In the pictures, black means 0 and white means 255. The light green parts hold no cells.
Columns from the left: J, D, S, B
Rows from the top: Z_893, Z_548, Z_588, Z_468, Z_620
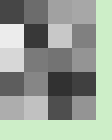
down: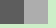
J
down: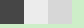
J
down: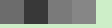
D
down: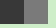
D
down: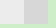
J

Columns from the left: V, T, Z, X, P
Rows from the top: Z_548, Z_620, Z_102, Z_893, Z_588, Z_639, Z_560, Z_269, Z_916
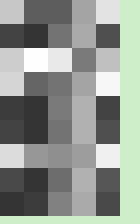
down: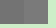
Z
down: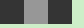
T
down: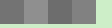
Z
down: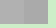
X
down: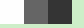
T
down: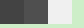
P

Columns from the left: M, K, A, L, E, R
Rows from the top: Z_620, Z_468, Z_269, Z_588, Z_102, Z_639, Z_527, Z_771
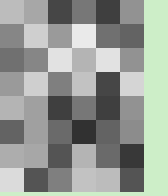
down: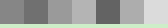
M
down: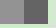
R
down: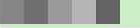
M
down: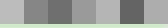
M
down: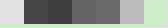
E
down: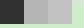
L

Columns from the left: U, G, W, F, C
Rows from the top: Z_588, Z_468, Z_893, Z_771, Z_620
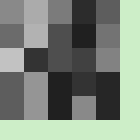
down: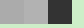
G
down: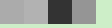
G
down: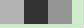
G
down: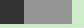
G

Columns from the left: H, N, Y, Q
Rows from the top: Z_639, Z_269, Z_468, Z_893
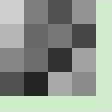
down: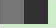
Y
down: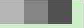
H
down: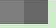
N
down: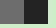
N
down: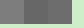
N

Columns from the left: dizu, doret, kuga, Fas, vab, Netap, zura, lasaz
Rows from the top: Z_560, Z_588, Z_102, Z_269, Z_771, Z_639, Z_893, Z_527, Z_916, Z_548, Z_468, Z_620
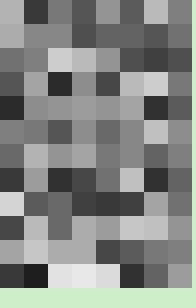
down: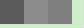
lasaz
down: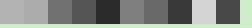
dizu
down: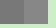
kuga
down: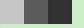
Netap

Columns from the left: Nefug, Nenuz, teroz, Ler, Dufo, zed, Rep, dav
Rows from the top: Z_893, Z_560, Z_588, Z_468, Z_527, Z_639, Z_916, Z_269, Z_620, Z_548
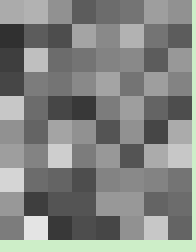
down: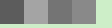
Ler
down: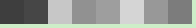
Nefug
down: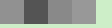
zed
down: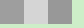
Nefug
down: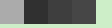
Nefug
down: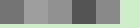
zed
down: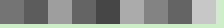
Rep

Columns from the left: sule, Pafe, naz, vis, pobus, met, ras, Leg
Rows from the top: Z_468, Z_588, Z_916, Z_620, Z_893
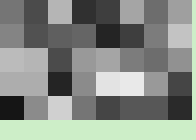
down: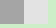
pobus
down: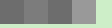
ras

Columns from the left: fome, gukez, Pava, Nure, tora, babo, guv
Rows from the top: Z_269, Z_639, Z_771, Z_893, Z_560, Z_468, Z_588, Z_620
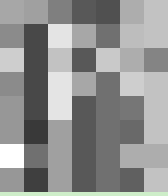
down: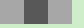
Nure
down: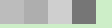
babo
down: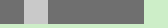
tora
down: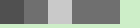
tora
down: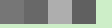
babo
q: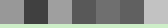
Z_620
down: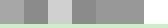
fome

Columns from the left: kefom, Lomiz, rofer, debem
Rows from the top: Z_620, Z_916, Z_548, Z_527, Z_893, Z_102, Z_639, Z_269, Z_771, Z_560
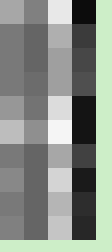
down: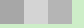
rofer
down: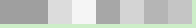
rofer

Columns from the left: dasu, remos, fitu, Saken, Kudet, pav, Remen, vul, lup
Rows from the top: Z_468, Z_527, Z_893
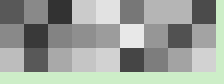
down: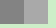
fitu
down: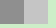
Saken
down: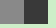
remos
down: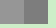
Remen
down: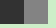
fitu

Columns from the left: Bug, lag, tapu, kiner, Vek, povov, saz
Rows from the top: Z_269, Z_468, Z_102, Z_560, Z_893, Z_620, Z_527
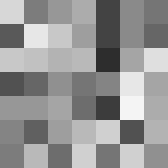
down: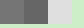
saz
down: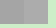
saz

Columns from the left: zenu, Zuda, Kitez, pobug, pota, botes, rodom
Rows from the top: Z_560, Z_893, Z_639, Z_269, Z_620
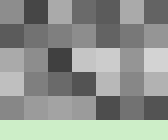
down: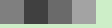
Kitez
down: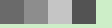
pobug
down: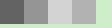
rodom
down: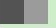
pobug
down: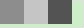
pobug
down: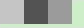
pobug
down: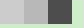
pota

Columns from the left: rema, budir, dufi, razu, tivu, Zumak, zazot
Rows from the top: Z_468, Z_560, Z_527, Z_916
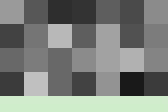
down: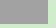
tivu
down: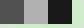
Zumak
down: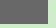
dufi
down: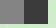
zazot
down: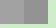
tivu
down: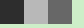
dufi

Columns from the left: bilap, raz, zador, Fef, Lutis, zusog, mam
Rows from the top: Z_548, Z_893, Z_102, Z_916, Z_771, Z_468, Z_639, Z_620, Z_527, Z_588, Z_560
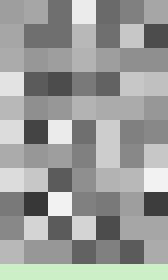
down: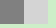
Fef
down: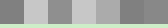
zusog
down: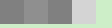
Fef

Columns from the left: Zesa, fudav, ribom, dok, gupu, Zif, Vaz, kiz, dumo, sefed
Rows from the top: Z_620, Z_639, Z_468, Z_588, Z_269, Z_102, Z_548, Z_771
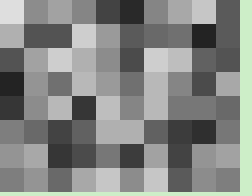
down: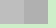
gupu
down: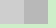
Vaz
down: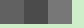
dumo
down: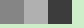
Zif
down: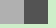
Zesa
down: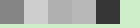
dok

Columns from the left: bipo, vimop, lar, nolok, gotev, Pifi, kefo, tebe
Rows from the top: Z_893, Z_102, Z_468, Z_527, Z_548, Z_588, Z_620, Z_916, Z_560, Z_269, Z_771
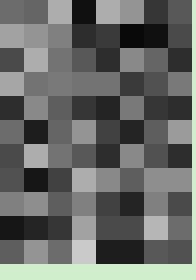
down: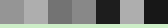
vimop
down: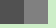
bipo
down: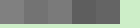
lar

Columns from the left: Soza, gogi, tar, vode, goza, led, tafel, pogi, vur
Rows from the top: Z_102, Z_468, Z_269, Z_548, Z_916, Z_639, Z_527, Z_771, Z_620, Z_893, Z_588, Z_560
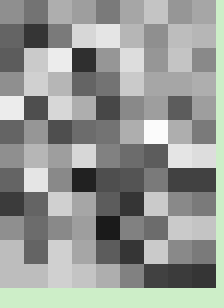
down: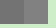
goza
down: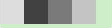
vur
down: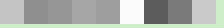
tafel
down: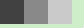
pogi
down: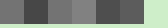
goza

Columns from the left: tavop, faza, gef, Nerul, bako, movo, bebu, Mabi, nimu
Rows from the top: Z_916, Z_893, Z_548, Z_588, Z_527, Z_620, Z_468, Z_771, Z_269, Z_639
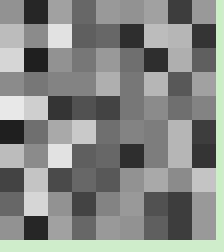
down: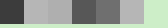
Mabi
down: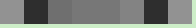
movo
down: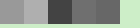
bako

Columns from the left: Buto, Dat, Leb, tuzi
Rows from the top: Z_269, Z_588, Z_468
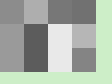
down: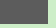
Dat
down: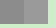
Buto
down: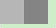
tuzi
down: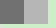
tuzi

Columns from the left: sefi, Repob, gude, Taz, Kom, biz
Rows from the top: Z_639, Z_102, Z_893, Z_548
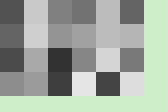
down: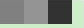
gude
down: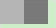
biz
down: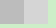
Kom
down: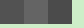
sefi
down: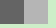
biz
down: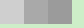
Repob

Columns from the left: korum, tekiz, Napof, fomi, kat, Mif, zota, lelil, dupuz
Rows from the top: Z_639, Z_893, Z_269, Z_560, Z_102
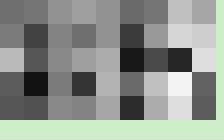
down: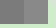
Napof
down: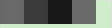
Mif

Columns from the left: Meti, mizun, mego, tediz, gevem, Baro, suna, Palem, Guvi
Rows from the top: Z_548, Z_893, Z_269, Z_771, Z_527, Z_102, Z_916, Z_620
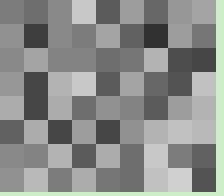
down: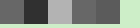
suna
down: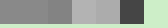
mego
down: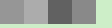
Meti
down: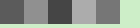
gevem

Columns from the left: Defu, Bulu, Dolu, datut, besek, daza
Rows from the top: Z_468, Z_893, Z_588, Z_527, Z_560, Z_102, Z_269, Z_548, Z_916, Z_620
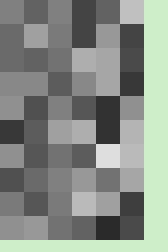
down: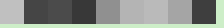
daza
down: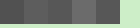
Bulu
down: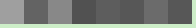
Bulu
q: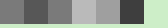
Z_916
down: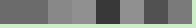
Defu
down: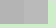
daza
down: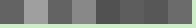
Bulu

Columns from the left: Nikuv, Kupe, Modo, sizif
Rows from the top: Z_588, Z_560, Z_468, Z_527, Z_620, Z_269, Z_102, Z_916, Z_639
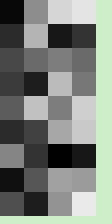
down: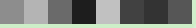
Kupe
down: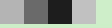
Kupe
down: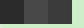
Nikuv
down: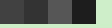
Kupe
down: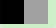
Modo
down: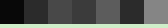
Nikuv

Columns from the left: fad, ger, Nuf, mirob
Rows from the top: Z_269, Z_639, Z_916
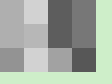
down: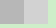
ger
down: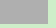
fad
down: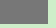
mirob

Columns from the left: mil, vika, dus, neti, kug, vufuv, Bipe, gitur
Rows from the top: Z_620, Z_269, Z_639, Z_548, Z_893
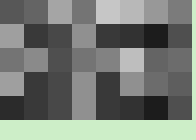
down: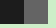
Bipe
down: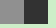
vufuv

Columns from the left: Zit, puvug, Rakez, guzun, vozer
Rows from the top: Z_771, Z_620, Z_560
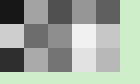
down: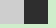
Zit
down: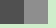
Rakez
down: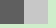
vozer
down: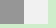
guzun

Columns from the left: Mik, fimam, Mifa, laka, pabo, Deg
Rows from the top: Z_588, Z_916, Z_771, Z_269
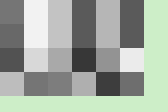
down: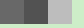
Mik
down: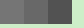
Mik
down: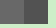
Mik
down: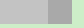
Mifa
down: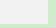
fimam

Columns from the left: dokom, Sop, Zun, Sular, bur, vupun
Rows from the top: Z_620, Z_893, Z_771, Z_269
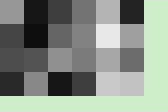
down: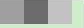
vupun
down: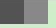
Sop
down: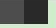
dokom
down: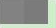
Sular

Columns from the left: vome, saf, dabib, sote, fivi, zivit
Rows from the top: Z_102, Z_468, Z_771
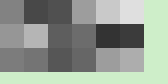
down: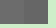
sote
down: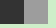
fivi

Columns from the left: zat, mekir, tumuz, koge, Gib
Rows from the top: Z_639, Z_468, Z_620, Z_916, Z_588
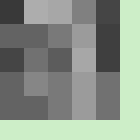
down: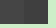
Gib
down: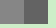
mekir
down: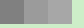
koge
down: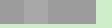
koge
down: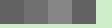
mekir
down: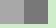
tumuz

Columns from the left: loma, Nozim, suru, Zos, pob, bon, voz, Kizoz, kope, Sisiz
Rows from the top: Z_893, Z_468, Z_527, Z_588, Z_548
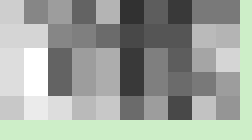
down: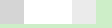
Nozim
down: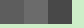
Kizoz
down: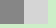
Nozim
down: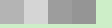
Sisiz

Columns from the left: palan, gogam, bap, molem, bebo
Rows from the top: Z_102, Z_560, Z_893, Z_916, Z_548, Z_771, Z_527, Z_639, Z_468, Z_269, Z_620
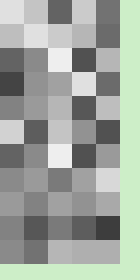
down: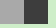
bebo
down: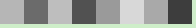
bebo
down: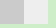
bap
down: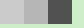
molem
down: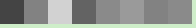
palan
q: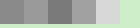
Z_639
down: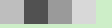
bebo

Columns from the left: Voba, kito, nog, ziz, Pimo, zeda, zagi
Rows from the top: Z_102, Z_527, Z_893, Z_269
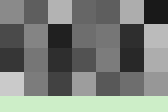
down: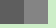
kito
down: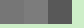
Pimo

